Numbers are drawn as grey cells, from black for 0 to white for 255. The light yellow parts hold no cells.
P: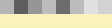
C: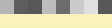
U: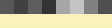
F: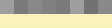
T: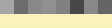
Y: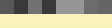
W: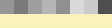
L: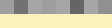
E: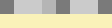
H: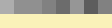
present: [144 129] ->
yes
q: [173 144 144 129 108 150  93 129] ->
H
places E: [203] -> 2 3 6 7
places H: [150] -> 6
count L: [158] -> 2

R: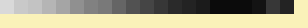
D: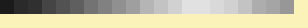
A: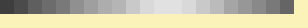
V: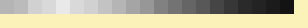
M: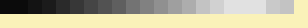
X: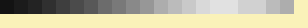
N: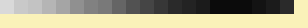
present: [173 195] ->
yes
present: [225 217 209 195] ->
yes

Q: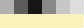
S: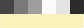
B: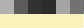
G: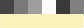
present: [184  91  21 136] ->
no
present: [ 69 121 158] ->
yes
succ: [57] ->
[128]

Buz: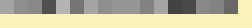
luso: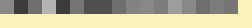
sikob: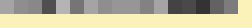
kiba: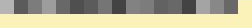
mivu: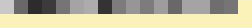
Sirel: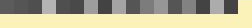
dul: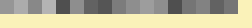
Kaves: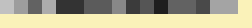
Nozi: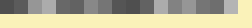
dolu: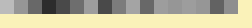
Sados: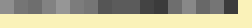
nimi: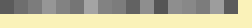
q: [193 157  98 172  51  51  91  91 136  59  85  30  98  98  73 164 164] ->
Kaves
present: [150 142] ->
no

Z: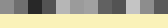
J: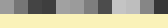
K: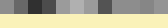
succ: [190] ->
[134]
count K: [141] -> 3
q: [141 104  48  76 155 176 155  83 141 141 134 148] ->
K
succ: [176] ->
[155]
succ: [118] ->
[68]
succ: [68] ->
[62]
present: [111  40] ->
yes

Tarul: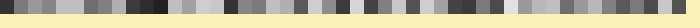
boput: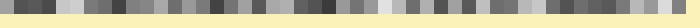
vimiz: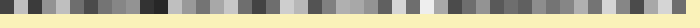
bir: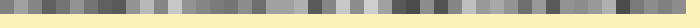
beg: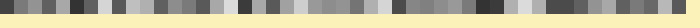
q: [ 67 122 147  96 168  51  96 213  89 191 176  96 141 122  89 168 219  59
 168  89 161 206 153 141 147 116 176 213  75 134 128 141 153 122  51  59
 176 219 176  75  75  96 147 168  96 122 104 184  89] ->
beg
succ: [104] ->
[184]
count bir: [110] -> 2
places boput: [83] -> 2 23 32 41
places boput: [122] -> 7 15 45

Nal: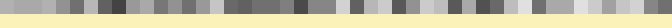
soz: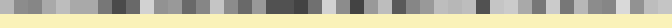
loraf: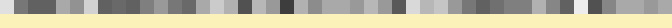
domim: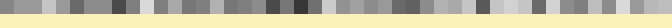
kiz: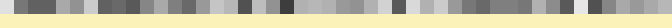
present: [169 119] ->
yes
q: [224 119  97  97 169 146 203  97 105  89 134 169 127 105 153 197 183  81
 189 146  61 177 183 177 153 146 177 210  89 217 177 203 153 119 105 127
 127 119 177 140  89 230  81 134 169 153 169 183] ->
kiz
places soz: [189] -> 5 28 32 34 47
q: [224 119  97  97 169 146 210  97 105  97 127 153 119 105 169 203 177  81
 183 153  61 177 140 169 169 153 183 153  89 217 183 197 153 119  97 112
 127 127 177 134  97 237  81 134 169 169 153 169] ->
loraf

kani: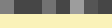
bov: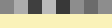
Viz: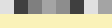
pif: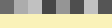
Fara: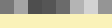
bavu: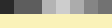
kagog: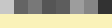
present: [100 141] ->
no
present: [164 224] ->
no
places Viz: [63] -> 2 6
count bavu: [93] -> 2
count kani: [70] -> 4
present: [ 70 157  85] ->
yes

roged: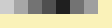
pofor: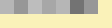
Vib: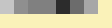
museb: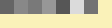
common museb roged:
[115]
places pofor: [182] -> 1 5
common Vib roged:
[167]
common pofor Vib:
[167]

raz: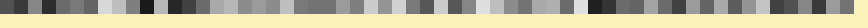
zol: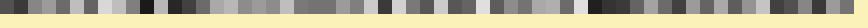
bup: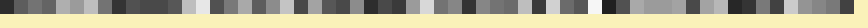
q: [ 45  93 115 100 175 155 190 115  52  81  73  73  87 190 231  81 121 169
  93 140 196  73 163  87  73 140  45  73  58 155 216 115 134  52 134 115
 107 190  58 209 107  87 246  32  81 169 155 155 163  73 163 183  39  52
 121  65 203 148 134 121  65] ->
bup
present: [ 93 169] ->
no
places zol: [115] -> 23 24 38 61
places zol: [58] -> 2 28 45 59
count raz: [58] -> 2
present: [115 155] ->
yes

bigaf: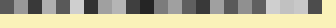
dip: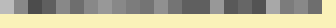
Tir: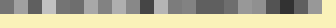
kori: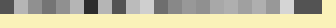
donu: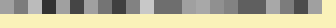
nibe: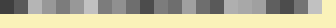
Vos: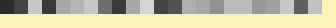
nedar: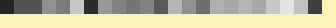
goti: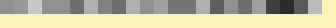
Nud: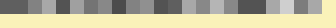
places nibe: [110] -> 10 13 15
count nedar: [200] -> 2
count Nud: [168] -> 4
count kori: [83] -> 4
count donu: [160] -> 5
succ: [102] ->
[83]

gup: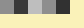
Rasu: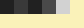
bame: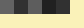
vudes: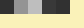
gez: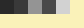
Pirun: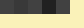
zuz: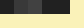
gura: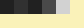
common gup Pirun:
[57]
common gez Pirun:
[57]
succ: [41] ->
[57]
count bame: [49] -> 2
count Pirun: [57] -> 1

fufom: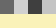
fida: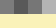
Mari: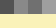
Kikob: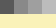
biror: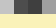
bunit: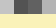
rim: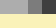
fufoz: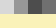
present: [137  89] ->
no
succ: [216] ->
[151]
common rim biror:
[63]
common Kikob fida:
[89]
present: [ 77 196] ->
no

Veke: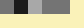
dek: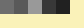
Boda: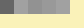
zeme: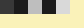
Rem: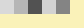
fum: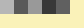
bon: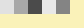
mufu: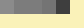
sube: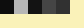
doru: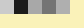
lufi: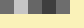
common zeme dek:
[56]
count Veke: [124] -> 0
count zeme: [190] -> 1

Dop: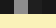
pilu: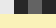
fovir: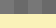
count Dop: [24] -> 2
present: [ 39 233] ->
no
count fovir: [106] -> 2
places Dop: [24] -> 1 4
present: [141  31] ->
yes
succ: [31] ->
[24]

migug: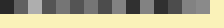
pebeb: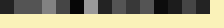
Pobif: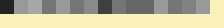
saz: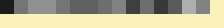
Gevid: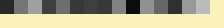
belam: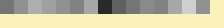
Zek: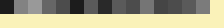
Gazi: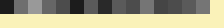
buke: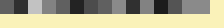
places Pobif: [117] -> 4 6 9 13
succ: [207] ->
[145]
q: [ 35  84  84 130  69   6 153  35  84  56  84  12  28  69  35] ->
pebeb
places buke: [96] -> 1 5 8
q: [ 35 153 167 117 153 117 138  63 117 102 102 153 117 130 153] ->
Pobif

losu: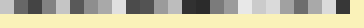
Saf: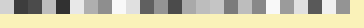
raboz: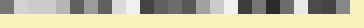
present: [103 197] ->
no
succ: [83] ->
[155]
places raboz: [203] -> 3 4 16
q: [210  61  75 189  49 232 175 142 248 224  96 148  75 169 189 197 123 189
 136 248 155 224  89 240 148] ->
Saf
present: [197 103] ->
yes
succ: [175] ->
[142]
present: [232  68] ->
no

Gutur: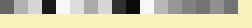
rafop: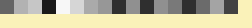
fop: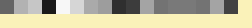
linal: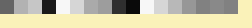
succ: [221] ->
[170]
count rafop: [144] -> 2
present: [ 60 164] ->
yes
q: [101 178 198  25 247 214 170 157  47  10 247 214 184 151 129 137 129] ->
linal
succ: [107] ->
[164]

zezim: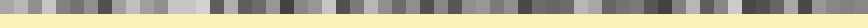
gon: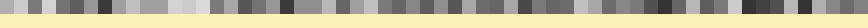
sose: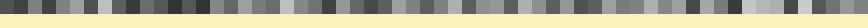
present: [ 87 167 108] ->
yes
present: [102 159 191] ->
yes
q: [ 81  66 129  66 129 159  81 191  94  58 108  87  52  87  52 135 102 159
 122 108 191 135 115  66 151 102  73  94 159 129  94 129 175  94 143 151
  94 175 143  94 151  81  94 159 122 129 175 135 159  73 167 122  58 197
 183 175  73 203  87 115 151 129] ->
sose
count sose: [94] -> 7
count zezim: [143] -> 7

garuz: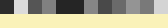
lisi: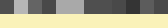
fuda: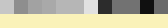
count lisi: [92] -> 1
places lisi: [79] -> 1 7 8

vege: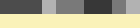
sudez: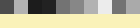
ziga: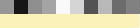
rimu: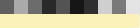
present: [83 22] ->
yes
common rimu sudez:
[170]
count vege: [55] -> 2
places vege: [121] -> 5 6 9

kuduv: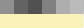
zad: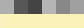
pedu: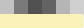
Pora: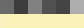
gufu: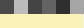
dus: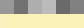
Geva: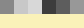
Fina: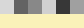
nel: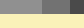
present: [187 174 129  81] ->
no
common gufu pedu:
[99]
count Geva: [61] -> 1
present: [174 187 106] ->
yes
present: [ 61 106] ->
no
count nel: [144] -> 3

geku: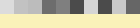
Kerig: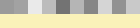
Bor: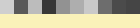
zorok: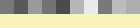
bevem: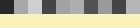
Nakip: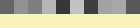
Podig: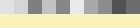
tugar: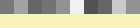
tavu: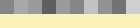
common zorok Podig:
[234]
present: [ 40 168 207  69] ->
yes
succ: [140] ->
[82]

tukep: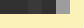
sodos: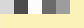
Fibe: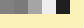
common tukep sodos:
[157]
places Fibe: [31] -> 5
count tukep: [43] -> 0
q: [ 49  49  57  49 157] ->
tukep
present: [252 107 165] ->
no

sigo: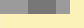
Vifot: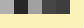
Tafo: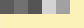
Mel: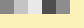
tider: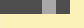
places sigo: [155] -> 1 2 5
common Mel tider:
[78]
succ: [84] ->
[211]
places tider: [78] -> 1 2 3 5
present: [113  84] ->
yes

